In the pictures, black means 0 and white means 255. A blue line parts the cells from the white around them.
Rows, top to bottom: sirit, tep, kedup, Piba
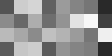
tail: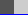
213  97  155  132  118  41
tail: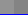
125  41

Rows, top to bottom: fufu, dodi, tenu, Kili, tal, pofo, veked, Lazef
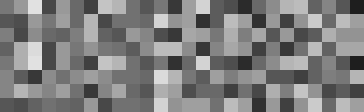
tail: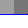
175  126  167  86  153  72  92  175  147  147
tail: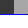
159  119  175  126  167  86  153  72  92  175  147  147
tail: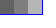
98  86  153  133  78  56  167  159  119  175  126  167  86  153  72  92  175  147  147
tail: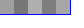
86  153  72  92  175  147  147
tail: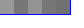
92  140  188  188  140  56  133  167  147  64  126  56  113  188  98  167  167
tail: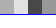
105  64  196  181  113  86  119  49  105  211  92  78  43  105  140  181  188  98  133  86  30

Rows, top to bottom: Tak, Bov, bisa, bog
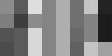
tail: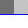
35
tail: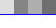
196  35
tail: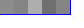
28
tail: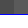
216  132  174  97  196  160
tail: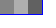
196  160
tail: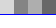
132  28

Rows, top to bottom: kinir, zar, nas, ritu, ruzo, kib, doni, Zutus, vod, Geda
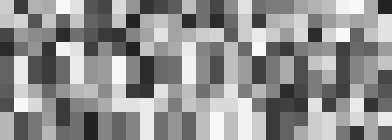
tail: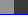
132  140  171  226  226  234  196  124  196  177  218  218  242  118  58  64  51  226  64  148  234  51  105
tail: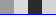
248  98  196  226
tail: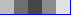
112  124  124  163  177  190  242  248  171  35
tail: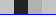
163  43  112  43  105  204  58  177  190  212  118  156  183  163  171  226
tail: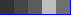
70  140  226  112  124  124  163  177  190  242  248  171  35
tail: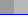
163  171  226
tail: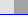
177  204  212  92  204  234  204  156  218  43  212  248  98  196  226

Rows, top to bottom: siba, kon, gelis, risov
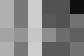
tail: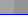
197  141  109  96
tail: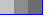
96
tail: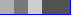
15
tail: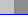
109  96
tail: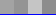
109  96
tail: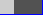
15
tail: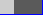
115

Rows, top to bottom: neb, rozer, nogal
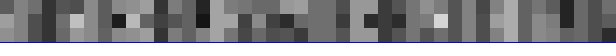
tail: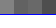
44
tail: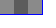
144  158  52  124  98  36  164  124  117  105  105  152  158  111  111  78  152  152  59  84  117  144  124  84  130  71  130  172  98  117  92  36  105  78  111
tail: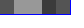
117  84  111  84  130  78  130  172  98  138  130  98  105  78  44
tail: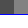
172  98  138  130  98  105  78  44

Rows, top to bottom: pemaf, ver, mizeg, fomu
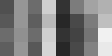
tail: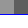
185  39  73  124  191
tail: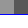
213  39  73  130  233
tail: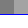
177
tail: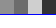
67  116  241
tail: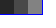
233

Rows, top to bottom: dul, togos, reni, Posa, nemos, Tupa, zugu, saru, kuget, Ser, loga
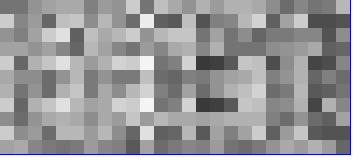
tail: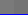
122  155  134  128  89  162  108  122  134  128  155  116  108  122  147  169  155  177  155  102
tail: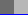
183  155  183  141  102  224  96  102  183  89  162  128  162  204  96  155  197  89  83  83
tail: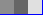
96  102  183  89  162  128  162  204  96  155  197  89  83  83
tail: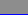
108  147  183  122  147  122  122  191  108  102  128  122  147  162  169  191  128  147  177  102  128  108
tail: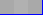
141  169  155  197  155  183  169  169  162  169  177  177  177  128  108  147  108  96  162
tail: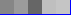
141  183  147  108  236  96  89  191  83  128  134  183  210  96  162  204  77  77  83

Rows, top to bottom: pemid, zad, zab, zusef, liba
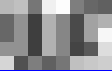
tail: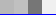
253  126  103  96
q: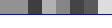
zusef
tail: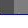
96  118  192  200  206
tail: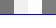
103  96

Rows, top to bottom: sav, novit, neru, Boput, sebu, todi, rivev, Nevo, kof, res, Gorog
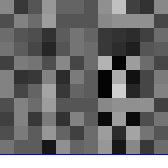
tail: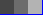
4  157  108  70
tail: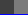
116  78  136  70  108  179  4  157  108  70
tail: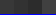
108

